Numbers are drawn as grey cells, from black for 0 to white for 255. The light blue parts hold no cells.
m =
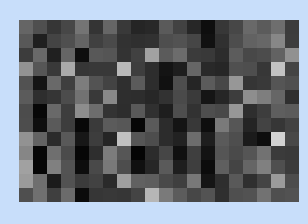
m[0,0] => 101
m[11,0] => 155
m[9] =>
[134, 7, 111, 75, 6, 46, 124, 86, 4, 44, 70, 16, 63, 19, 85, 74, 85, 114, 59, 57]
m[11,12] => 120
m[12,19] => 82
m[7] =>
[77, 14, 90, 61, 8, 58, 91, 87, 6, 90, 44, 20, 56, 14, 122, 86, 36, 67, 54, 66]
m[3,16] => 78
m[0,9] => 40
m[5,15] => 61
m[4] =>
[82, 20, 105, 63, 125, 83, 67, 47, 91, 45, 17, 78, 37, 91, 71, 151, 53, 57, 85, 79]
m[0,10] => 90
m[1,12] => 70
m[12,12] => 71
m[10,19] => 59
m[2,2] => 32
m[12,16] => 82
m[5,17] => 126
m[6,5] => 109
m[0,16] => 105
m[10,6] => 121
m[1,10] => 78
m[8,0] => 146
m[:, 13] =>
[14, 17, 57, 41, 91, 21, 78, 14, 30, 19, 12, 21, 83]
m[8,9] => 77
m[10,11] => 30
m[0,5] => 52
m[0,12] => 39
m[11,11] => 63
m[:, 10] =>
[90, 78, 91, 20, 17, 50, 30, 44, 44, 70, 90, 73, 122]
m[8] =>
[146, 99, 43, 89, 23, 61, 37, 193, 86, 77, 44, 34, 109, 30, 90, 78, 27, 13, 210, 72]
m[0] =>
[101, 79, 54, 71, 116, 52, 102, 57, 37, 40, 90, 66, 39, 14, 55, 71, 105, 91, 110, 60]
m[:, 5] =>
[52, 64, 88, 56, 83, 57, 109, 58, 61, 46, 73, 66, 54]

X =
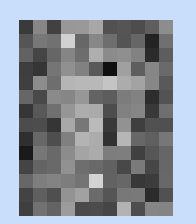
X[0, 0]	58
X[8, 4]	179
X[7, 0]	76
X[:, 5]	[167, 135, 174, 89, 184, 99, 170, 186, 172, 171, 105, 211, 107, 76]
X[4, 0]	63
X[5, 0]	102
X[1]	[85, 120, 113, 209, 103, 135, 110, 84, 102, 35, 112]
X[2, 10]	93
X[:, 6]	[81, 110, 139, 16, 196, 93, 77, 57, 49, 125, 97, 98, 85, 70]
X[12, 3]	147
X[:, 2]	[65, 113, 102, 117, 110, 138, 112, 53, 78, 105, 105, 131, 79, 99]
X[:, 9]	[94, 35, 43, 134, 135, 45, 57, 81, 95, 86, 70, 60, 43, 134]
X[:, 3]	[152, 209, 133, 144, 181, 134, 150, 168, 128, 140, 145, 125, 147, 156]
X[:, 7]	[85, 84, 143, 160, 172, 124, 129, 146, 182, 126, 72, 103, 120, 179]
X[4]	[63, 141, 110, 181, 184, 184, 196, 172, 163, 135, 89]
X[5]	[102, 73, 138, 134, 151, 99, 93, 124, 130, 45, 83]
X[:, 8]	[77, 102, 130, 94, 163, 130, 134, 63, 103, 64, 122, 56, 121, 77]
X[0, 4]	153
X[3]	[62, 53, 117, 144, 129, 89, 16, 160, 94, 134, 106]
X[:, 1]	[135, 120, 69, 53, 141, 73, 88, 77, 104, 119, 100, 126, 95, 113]
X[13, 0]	63
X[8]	[47, 104, 78, 128, 179, 172, 49, 182, 103, 95, 119]
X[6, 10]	111
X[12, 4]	161
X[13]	[63, 113, 99, 156, 74, 76, 70, 179, 77, 134, 132]

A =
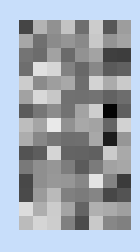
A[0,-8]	69
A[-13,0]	116
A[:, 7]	[157, 163, 61, 96, 202, 109, 95, 210, 150, 169, 167, 59, 83, 159, 128]
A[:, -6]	[145, 139, 162, 214, 158, 199, 140, 233, 119, 213, 150, 152, 186, 204, 205]
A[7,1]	165
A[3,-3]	136
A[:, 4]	[110, 137, 146, 104, 110, 112, 163, 168, 111, 99, 91, 135, 123, 100, 76]
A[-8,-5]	145
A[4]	[204, 139, 158, 168, 110, 211, 171, 202]
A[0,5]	204
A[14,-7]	213
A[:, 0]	[69, 167, 116, 110, 204, 162, 91, 189, 173, 83, 121, 72, 74, 220, 187]
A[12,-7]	155
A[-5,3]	125
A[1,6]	148
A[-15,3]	195
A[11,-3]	227
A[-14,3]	149
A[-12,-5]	130
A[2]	[116, 108, 162, 106, 146, 163, 63, 61]
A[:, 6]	[87, 148, 63, 90, 171, 98, 4, 101, 28, 203, 162, 131, 71, 170, 135]
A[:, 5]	[204, 200, 163, 136, 211, 115, 206, 163, 168, 96, 123, 227, 133, 176, 201]
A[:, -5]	[195, 149, 106, 130, 168, 113, 114, 145, 110, 100, 125, 150, 128, 164, 128]

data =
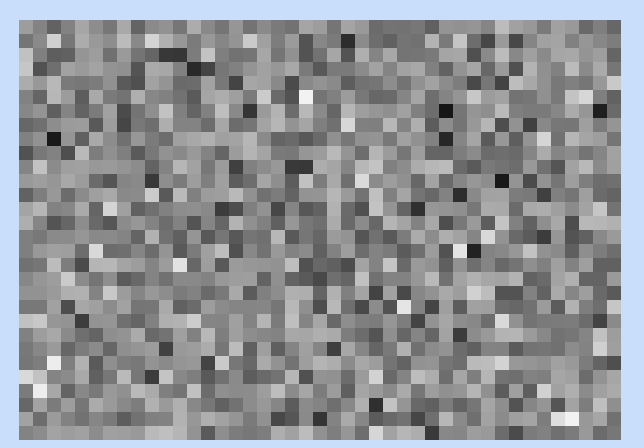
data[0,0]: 157
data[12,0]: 98
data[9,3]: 79
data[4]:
[172, 152, 184, 122, 119, 124, 145, 90, 80, 162, 148, 106, 108, 162, 120, 68, 166, 162, 137, 75, 137, 147, 138, 93, 114, 117, 141, 115, 145, 162, 140, 125, 73, 119, 67, 189, 168, 145, 120, 128, 118, 152, 201]
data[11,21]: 124
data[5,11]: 114
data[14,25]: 103
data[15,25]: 113
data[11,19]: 93
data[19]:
[146, 146, 154, 175, 177, 131, 200, 156, 133, 152, 141, 123, 130, 106, 121, 169, 91, 128, 141, 176, 174, 100, 177, 128, 164, 67, 162, 73, 135, 146, 169, 157, 209, 188, 83, 83, 130, 98, 170, 134, 158, 105, 90]
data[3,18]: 151
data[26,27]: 170
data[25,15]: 138
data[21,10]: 175
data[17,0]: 113
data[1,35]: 72
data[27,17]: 152
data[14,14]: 102
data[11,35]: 148
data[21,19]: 191
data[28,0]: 162
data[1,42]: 125
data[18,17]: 99
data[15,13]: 88
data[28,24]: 135
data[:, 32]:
[149, 109, 80, 165, 73, 199, 149, 152, 165, 139, 90, 151, 137, 119, 154, 133, 34, 110, 177, 209, 161, 136, 140, 96, 186, 126, 181, 118, 111, 157]
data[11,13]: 127
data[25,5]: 96
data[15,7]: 132
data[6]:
[135, 148, 95, 132, 99, 123, 161, 75, 116, 143, 194, 128, 100, 129, 190, 137, 53, 154, 179, 108, 184, 138, 102, 182, 158, 150, 143, 161, 128, 109, 22, 117, 149, 142, 186, 127, 122, 122, 135, 171, 150, 31, 106]
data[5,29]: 110
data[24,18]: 146
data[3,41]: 170
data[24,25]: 157
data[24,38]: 161
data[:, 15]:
[150, 148, 114, 129, 68, 159, 137, 108, 163, 156, 64, 92, 185, 77, 179, 88, 80, 155, 157, 169, 133, 160, 159, 188, 119, 138, 139, 114, 149, 124]
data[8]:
[129, 146, 25, 149, 96, 169, 140, 112, 151, 123, 109, 160, 168, 176, 160, 163, 182, 138, 100, 106, 88, 106, 144, 119, 145, 148, 120, 161, 145, 130, 39, 133, 165, 91, 151, 94, 148, 213, 113, 182, 165, 158, 117]
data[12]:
[98, 126, 152, 108, 139, 159, 169, 137, 139, 203, 89, 186, 128, 156, 158, 185, 145, 113, 124, 99, 147, 148, 182, 154, 115, 192, 128, 165, 116, 104, 130, 45, 137, 162, 163, 124, 121, 64, 128, 117, 159, 107, 100]

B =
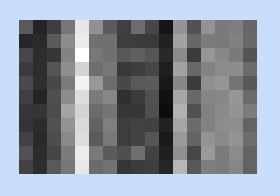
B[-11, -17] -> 89
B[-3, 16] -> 109
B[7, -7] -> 33
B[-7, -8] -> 92
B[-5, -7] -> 13
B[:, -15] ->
[62, 89, 55, 86, 72, 79, 76, 81, 77, 69, 89]
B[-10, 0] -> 39
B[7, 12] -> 107
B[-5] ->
[54, 53, 76, 164, 212, 108, 117, 55, 54, 79, 13, 177, 81, 129, 138, 147, 124]
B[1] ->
[39, 42, 89, 140, 235, 112, 112, 61, 60, 58, 33, 162, 102, 123, 122, 129, 105]
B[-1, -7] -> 37
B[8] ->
[66, 41, 77, 137, 220, 90, 121, 61, 67, 85, 25, 153, 100, 147, 137, 147, 109]
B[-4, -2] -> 142
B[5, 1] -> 36
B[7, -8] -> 65
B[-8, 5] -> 110
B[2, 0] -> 71
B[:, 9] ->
[71, 58, 85, 71, 92, 81, 79, 65, 85, 66, 62]
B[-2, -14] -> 123
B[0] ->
[89, 36, 62, 118, 231, 144, 91, 63, 108, 71, 21, 148, 81, 147, 122, 126, 103]
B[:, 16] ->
[103, 105, 84, 107, 88, 107, 124, 99, 109, 99, 99]
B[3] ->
[59, 45, 86, 143, 211, 110, 119, 57, 61, 71, 30, 162, 104, 130, 139, 141, 107]
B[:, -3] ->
[122, 122, 136, 139, 150, 136, 138, 140, 137, 123, 123]
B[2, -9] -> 95
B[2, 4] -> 254
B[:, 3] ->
[118, 140, 131, 143, 123, 141, 164, 147, 137, 123, 119]
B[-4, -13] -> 217
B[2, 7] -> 87
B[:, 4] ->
[231, 235, 254, 211, 242, 221, 212, 217, 220, 236, 232]

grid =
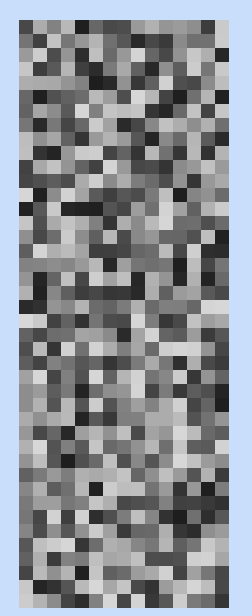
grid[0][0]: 72
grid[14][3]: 195
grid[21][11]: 73
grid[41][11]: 205
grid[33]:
[134, 176, 93, 112, 183, 33, 204, 189, 191, 115, 154, 51, 152, 31, 125]
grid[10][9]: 75
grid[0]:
[72, 172, 130, 184, 31, 103, 73, 77, 154, 177, 149, 155, 142, 61, 202]
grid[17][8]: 117
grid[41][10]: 88
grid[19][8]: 41
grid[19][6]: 54
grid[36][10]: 175
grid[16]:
[94, 212, 175, 187, 164, 62, 63, 70, 102, 108, 187, 71, 207, 46, 44]
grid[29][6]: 145
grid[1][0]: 116
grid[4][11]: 79
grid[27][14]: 31
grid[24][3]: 114
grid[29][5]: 181
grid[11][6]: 138
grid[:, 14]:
[202, 203, 39, 201, 189, 33, 198, 111, 42, 180, 154, 169, 107, 203, 107, 33, 44, 117, 105, 73, 215, 168, 86, 70, 59, 99, 36, 31, 149, 93, 210, 140, 59, 125, 49, 87, 155, 179, 166, 71, 72, 53]
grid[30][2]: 83
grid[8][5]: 154
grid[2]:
[154, 205, 76, 149, 45, 191, 106, 152, 212, 102, 72, 146, 199, 175, 39]
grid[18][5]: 206
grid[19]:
[177, 33, 135, 95, 61, 71, 54, 56, 41, 173, 96, 155, 163, 89, 73]
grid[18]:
[148, 37, 100, 192, 71, 206, 161, 191, 39, 177, 148, 38, 177, 35, 105]
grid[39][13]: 118
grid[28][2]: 170
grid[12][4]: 164
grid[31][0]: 147
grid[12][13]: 145
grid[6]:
[98, 166, 140, 89, 214, 128, 196, 188, 196, 53, 38, 105, 195, 67, 198]
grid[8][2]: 166
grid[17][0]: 130
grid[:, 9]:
[177, 72, 102, 40, 96, 182, 53, 136, 37, 184, 75, 107, 122, 112, 185, 150, 108, 111, 177, 173, 106, 125, 211, 106, 170, 116, 68, 130, 172, 163, 182, 85, 143, 115, 85, 134, 105, 119, 77, 169, 51, 56]
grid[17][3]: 134
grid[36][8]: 103
